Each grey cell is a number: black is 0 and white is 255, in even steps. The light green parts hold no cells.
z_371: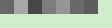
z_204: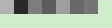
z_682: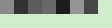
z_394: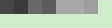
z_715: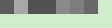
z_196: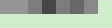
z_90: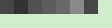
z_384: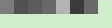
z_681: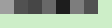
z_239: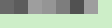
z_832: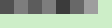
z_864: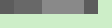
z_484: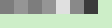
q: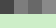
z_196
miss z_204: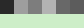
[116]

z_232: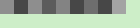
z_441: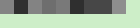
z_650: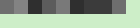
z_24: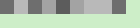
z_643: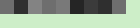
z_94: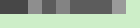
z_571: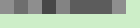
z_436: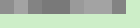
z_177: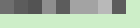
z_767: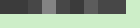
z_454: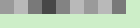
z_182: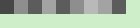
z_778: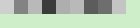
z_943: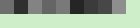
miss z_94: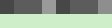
[131]
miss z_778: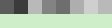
[196]
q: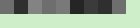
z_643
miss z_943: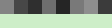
[101]
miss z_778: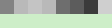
[174]
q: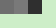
z_441
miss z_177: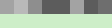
[83]

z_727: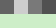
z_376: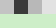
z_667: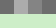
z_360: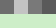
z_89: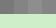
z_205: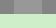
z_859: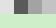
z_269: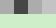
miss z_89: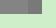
[142]
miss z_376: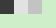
[184]
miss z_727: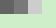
[81]

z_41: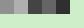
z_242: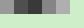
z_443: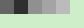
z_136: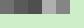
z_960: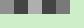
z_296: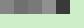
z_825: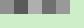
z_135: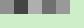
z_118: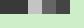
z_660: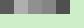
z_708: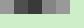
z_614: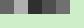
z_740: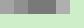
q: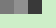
z_296
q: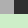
z_614

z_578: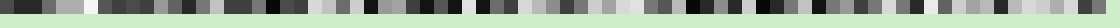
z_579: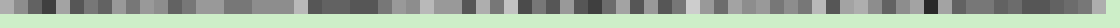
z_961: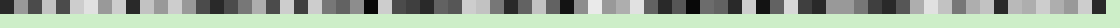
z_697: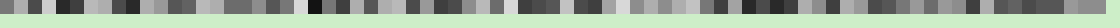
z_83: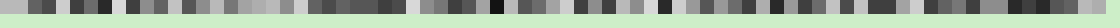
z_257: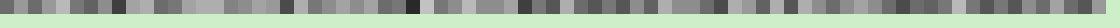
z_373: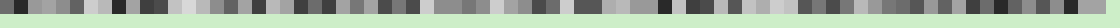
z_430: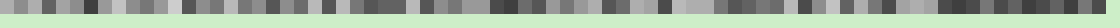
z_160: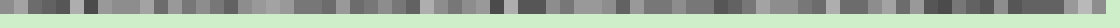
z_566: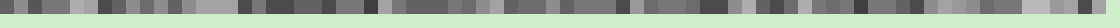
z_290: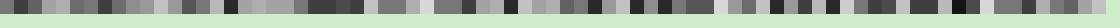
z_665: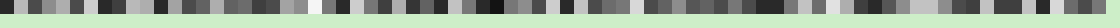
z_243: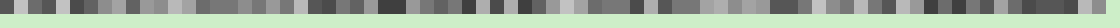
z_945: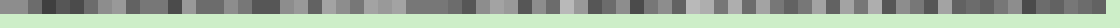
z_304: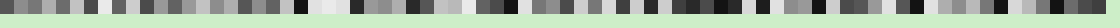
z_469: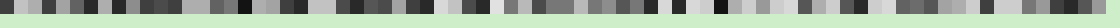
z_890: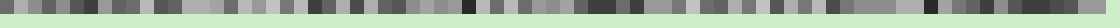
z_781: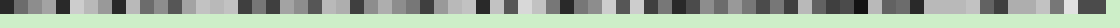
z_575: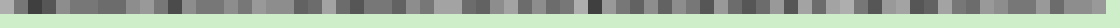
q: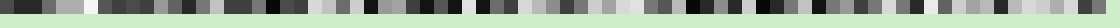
z_578
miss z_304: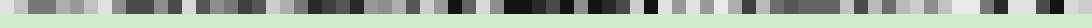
[29]
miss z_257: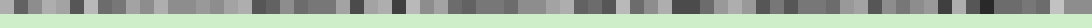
[131]
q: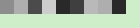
z_665
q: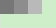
z_257
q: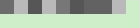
z_430
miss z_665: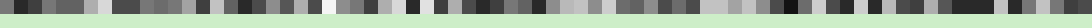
[53]

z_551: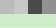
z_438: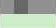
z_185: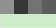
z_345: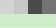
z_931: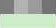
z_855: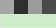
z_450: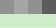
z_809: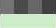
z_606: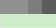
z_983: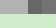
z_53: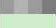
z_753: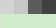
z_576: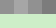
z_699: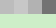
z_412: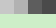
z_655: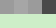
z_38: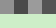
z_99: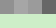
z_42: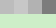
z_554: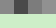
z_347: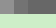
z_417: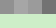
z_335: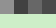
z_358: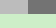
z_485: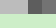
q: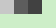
z_753
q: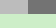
z_358
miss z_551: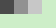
[188]
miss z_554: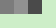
[136]
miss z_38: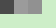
[84]

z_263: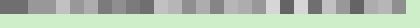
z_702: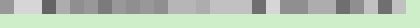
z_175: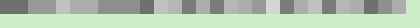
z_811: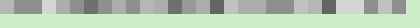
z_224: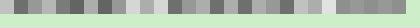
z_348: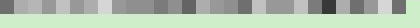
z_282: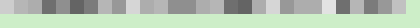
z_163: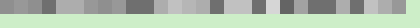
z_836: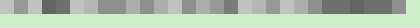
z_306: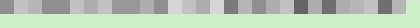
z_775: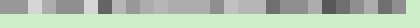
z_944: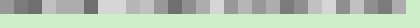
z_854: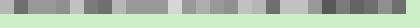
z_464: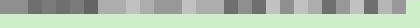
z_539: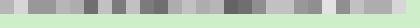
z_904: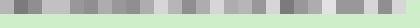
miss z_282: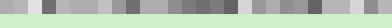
[205]
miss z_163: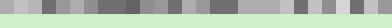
[162]
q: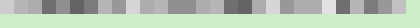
z_282
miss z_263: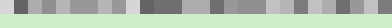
[133]

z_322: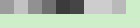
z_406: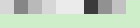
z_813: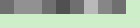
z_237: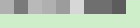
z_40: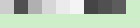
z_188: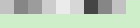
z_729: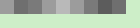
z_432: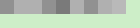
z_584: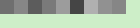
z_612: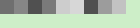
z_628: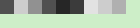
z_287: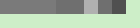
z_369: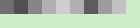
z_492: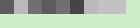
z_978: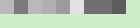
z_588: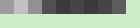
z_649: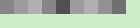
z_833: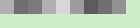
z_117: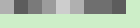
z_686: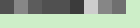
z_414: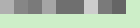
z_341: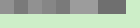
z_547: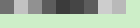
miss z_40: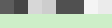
[176]
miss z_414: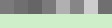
[165]
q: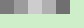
z_117
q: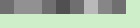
z_813
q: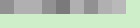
z_432
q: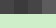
z_588
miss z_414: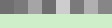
[101]

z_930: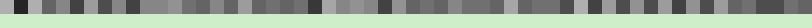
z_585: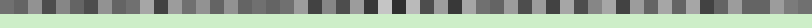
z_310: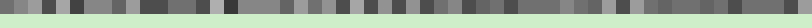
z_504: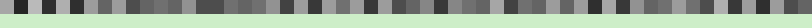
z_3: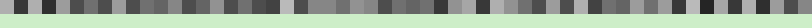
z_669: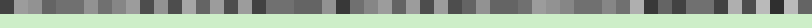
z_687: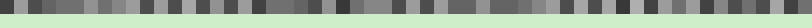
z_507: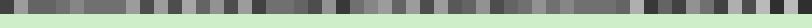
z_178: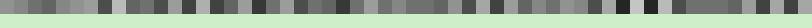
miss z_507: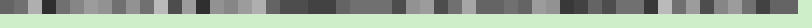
[88]
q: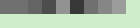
z_507
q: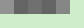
z_930
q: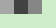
z_310
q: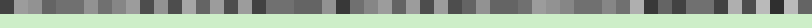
z_669
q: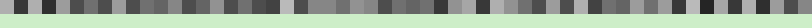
z_3
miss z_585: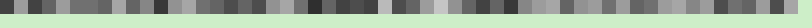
[123]

